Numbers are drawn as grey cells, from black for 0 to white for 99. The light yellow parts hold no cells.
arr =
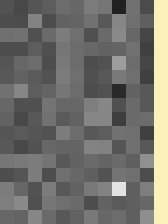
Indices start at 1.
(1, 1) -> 32
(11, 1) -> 34
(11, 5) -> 39
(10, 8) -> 36
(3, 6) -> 43
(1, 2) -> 28
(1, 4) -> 36
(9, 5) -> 35
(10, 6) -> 42
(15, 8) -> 38
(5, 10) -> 42
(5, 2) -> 40
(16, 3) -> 52
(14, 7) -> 47
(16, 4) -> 41
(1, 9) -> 13
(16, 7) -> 47
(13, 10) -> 43
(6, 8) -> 34
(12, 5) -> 34
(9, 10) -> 41
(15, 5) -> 43
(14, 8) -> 51
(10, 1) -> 33
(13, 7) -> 37
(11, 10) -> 43
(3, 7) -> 31
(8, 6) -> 40
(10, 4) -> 32
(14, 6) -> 38
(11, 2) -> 28
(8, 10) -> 41
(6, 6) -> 43
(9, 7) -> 52
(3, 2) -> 44

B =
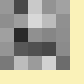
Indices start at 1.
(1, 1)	59
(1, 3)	78
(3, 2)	16
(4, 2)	34
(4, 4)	28
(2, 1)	55
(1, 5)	63
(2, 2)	61

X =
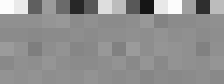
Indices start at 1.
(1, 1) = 98
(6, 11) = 52
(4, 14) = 56
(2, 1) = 56
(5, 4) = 58
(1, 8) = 86
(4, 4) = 55
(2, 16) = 56
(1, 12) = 90
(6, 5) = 56
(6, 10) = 55
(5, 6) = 54
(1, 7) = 34
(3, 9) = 55
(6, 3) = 57
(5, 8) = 55
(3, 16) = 55
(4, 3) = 49
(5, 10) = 53
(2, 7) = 56
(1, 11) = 8
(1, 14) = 62
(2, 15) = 55
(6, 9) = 54
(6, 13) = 53
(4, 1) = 60
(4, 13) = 57

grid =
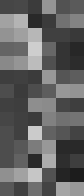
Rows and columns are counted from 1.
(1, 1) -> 27
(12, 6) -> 24
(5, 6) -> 17
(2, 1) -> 63
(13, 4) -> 32
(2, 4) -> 23
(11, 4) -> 59
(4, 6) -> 15
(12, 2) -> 38
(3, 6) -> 22
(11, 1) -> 30
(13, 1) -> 56
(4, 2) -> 40
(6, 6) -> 36
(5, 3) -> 73
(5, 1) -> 53
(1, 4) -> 58
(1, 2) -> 28
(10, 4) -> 38
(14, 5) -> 64
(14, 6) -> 59
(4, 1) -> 39
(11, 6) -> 16

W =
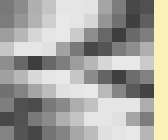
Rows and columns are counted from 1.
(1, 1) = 47
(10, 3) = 27
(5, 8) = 83
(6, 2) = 71
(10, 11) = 71
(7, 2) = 51
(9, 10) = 64
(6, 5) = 90
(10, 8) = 87
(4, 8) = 33
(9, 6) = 76
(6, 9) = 25
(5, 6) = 61
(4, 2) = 89
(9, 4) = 54
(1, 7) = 88
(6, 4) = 89
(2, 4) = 80
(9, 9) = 87
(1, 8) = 64
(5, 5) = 49
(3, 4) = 89
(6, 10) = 42
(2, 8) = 58
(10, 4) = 45
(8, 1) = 49
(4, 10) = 55
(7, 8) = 72
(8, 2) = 31
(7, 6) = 89
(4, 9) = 48
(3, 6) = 79
